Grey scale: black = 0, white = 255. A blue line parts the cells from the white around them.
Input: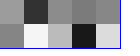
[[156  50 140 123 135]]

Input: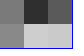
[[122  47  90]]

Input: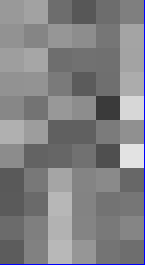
[[153 162 109  87 109 127]
 [158 166 110 113 112 163]
 [135 115 152 141  58 215]
 [140  99 102 113  79 227]
 [ 90 106 183 131 115 118]
 [ 92 129 184 150 116 110]]

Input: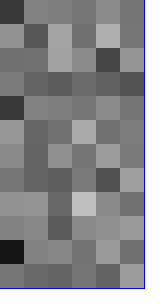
[[ 56 130 127 119 139 116]
 [111 114 162 140  70 149]
 [ 56 130 127 119 139 116]
 [137 100 145 116 155 121]
 [146 147 103 192 137 113]
 [ 20 129 135 115 154 112]]

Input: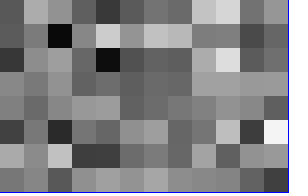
[[ 88 172 146  95  57  90 115 106 195 214 114 150]
 [ 55 141 158 103  13  81  98  94 172 221  91 111]
 [128 106 135 152 156  97 108 119 129 146 136  95]
 [170 139 193  62  63 108 123 103 163  96 146 153]]

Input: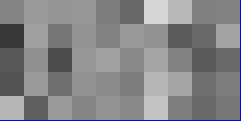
[[132 154 149 150 125 104 214 184 128 129]
 [ 87 143  75 151 162 137 165 130  90 105]
 [183  95 154 134 148 136 194 126 105 119]]

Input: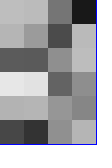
[[190 187 117  24]
 [ 91  90 143 189]
 [179 181 150 134]]
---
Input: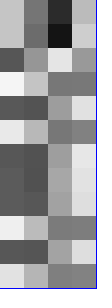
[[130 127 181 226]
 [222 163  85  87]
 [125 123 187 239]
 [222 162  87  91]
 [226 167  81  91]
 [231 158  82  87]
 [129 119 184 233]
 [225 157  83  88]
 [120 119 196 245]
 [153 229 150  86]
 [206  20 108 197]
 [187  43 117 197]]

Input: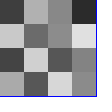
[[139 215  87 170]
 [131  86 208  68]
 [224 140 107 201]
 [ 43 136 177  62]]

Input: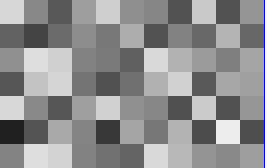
[[158 137 148 184 217 100 113 130 211 222 131]
 [ 78 237  76 179 119 165  56 132 169  84  32]
 [150  81 203  80 135 144 209 159  86 137 216]
 [160 167  89 209 177 112  81 116 213 195  86]
 [165 127 155 178 217  96 122 130 208 222 144]
 [103 180 104 130  82 173 120 141 107  68  98]
 [149  82 201  82 134 143 207 158  88 136 215]]

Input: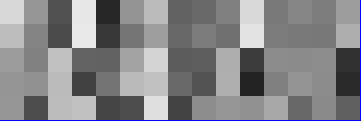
[[ 96 138 104 168 145 150 141  67 223  77  69 193 188  77 150]
 [ 42 140 148 128  35 175  83 105 193 186 116  65 187 145 149]
 [ 49 141 139 140  60 174  94  92 212 163  98  99 193 129 156]
 [174 120 121 124 227 112 124 104 158 117  56 233  75 132 189]
 [157 125 134 121 217 128 105  98 187 148  39 231  81 150 216]]

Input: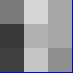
[[143 197  64]
 [168 176  56]
 [167 215 122]]

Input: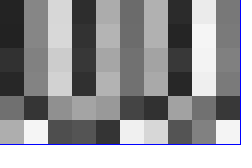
[[244 129  84 215 240  52  84  78 245 174]
 [ 56 113 162  49  68 153 164 144  53 112]
 [122 239  39 169 113 179  48 210 131  39]
 [128 243  56 163 113 166  55 204 129  49]
 [122 245  37 177 108 180  50 216 134  34]
 [120 235  43 177 107 172  45 215 134  35]]

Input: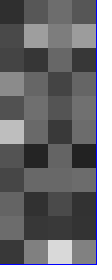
[[129 217 128  56]
 [ 51  57  55 108]
 [ 50  74  49 100]
 [108 104 104  70]
 [ 34 100  36  83]
 [108  57 105 190]
 [112  84 111  81]
 [101  68 102 139]
 [ 55 103  54  68]
 [156 125 158  73]
 [ 86 109  87  47]]

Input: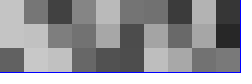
[[121 114 168 190  77  81 103 193 200  97]
 [ 39 166 105 164  76 167 114 126 193 196]
 [ 54 179  59 113 116 186 133  65 118 196]]
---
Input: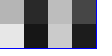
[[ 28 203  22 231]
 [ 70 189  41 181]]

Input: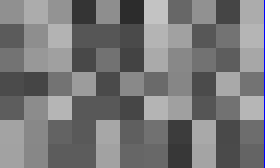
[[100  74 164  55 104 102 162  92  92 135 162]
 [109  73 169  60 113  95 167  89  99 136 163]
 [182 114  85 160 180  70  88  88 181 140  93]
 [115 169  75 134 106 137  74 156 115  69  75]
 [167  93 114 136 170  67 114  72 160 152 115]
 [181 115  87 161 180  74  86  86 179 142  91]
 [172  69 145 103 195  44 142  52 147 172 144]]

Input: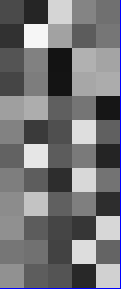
[[209  40  84  93 145]
 [100 221  66 113 118]
 [215  54  69  92 144]
 [ 45 127  96 195 140]
 [115 216  45  93 126]
 [ 36 122  92 230  98]
 [ 96 222  79  58 130]
 [ 22 117  95 173 159]
 [172 167  20 125  69]
 [164 177  19 129  84]
 [118  92 162 246  49]
 [112 132 213  37  74]]

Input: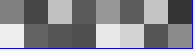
[[140  85 211 232  79  85  99 237]
 [ 51 196  93 150  89 192  70 127]]

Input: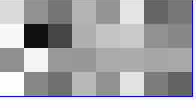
[[ 99 124 226 145 184 112 135 253]
 [168 166 171 170 151 152 244 143]
 [135 145 201 195 175  69  16 248]
 [119 102 228 149 179 116 145 218]]

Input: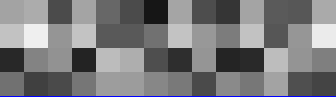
[[ 68  79 163 119 138  74 121 135 156 157 118  74  64 113]
 [127 148 189  41  36 149  46  78 174 188  35 146 131  40]
 [235 150  86 194 124 152 195 113  89  89 195 149 239 194]
 [170  87  90 164  53  77 165  22  75 103 164  75 172 163]]

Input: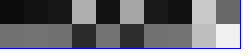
[[240 190 115 113  45 115  43 112 114 113]
 [104 201  17  24 166  18 175  23  18  12]]
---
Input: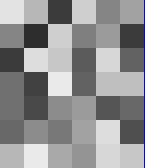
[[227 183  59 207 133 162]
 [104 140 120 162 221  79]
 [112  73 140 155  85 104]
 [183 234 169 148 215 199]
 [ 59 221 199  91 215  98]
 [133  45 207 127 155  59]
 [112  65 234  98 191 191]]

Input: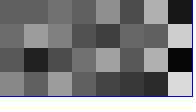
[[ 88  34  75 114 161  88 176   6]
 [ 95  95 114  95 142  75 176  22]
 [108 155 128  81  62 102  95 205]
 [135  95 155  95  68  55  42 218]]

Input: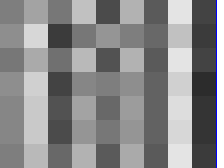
[[142 215  59 119 149 126 104 193  59]
 [142 208  67 134 126 142  98 208  44]
 [134 201  75 149 119 149  98 215  52]
 [134 201  82 163 104 156  98 221  52]
 [126 185 104 178  90 170  90 228  59]
 [119 170 112 185  82 178  90 228  67]
 [126 163 119 193  75 178  90 228  67]]

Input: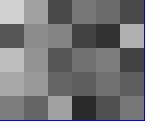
[[209 161  73 119 107  73]
 [190 147  86 113 125  66]
 [168 153 101  94 113  94]
 [ 86 140 132  66  50 176]
 [125 101 161  42  80 119]]

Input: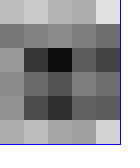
[[153  55  14  91  68]
 [146  76  48  97  91]
 [139 105  84 125 111]
 [119 131 139 125 111]
 [172 188 166 160 210]
 [188 202 180 172 224]]

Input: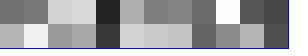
[[182 240 153 169  55 210 203 196 100 139 182  79]
 [113 120 210 218  35 175 126 132 106 253  86  71]]
